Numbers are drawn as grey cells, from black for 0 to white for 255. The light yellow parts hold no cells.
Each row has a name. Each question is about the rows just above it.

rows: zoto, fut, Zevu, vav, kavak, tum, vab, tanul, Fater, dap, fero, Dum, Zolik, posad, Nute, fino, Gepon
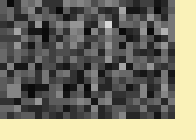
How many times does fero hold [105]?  6
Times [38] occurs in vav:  4
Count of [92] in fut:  6

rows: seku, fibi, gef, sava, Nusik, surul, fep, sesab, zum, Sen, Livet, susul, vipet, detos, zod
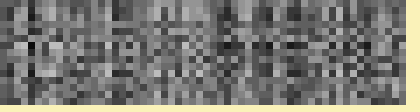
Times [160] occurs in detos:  7
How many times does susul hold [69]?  5
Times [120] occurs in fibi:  3
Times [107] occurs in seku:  12

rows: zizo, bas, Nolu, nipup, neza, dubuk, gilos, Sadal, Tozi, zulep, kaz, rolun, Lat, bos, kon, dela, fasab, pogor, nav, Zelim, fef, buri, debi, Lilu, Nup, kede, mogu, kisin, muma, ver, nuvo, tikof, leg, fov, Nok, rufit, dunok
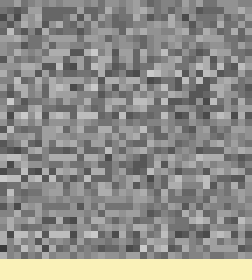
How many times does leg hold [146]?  8
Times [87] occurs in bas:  2

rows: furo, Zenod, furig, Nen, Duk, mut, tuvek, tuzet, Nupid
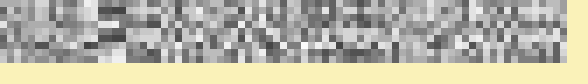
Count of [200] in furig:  4
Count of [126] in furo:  11
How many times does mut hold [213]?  14
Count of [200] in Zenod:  12
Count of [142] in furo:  10
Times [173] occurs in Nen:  15

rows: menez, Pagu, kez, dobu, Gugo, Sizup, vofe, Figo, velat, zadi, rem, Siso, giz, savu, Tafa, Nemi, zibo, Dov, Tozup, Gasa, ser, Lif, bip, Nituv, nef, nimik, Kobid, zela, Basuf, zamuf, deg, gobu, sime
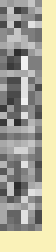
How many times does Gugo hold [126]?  3
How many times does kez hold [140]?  3
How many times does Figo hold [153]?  2

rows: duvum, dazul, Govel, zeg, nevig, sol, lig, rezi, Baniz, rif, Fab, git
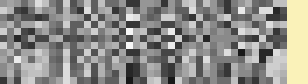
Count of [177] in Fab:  5
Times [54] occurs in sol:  2
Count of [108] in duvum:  7

